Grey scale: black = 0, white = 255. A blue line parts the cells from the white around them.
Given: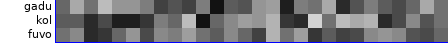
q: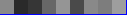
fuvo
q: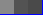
fuvo
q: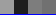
gadu
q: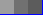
fuvo
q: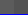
gadu
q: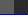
kol
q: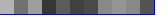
fuvo

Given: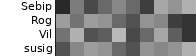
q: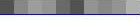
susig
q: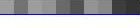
Rog
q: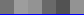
Rog
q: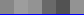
susig

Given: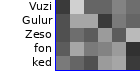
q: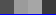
ked
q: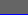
Vuzi
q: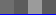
Zeso
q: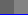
Vuzi
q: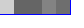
Vuzi

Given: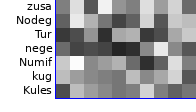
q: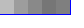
Kules
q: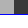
Tur
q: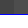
nege
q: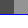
Tur
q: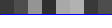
Tur
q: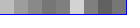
Kules
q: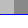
kug

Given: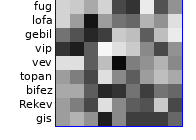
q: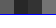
bifez
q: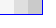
vip
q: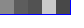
Rekev

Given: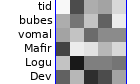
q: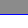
vomal
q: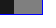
Logu
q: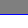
Logu

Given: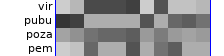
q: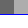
pem
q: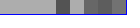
pubu
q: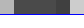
vir

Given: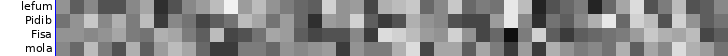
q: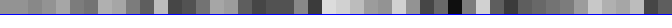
Fisa
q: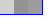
lefum

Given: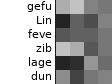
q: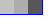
zib
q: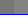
dun
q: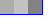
gefu
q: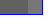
feve
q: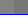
gefu

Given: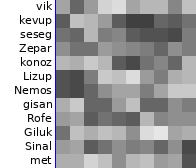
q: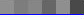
Sinal
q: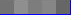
Sinal
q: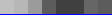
kevup
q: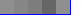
Zepar

